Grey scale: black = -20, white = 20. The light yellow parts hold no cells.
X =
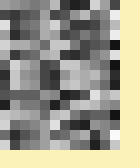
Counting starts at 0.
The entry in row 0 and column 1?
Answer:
3
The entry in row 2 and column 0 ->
15
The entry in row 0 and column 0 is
5
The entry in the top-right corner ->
-9
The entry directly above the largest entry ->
-3
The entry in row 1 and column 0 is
-9
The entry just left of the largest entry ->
1
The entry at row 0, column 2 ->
1
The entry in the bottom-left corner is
13
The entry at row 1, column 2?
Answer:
-7
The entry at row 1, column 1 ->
-11
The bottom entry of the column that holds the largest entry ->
11

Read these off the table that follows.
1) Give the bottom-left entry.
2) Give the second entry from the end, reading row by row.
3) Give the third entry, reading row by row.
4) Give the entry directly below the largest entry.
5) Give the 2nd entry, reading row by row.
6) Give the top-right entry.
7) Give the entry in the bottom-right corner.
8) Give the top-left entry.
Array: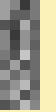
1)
-7
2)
9
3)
-11
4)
-7
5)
1
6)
-1
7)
1
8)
5

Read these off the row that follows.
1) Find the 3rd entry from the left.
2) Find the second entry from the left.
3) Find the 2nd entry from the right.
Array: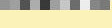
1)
-7
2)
5
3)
1

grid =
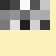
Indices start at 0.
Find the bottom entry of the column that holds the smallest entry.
-15
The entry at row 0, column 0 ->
-13
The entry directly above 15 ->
3
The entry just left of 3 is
1

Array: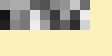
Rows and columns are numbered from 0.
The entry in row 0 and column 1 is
7
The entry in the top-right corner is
-3
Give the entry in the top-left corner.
5
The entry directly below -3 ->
17
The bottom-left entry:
-15
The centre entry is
-1
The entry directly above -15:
-17
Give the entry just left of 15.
-1

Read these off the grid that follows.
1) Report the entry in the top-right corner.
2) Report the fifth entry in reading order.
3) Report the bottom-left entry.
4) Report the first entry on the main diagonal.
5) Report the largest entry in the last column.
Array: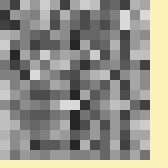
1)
6
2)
12
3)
8
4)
0
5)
14

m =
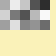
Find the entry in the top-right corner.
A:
-13
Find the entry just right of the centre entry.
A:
9
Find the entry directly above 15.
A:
-1
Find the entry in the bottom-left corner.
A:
5
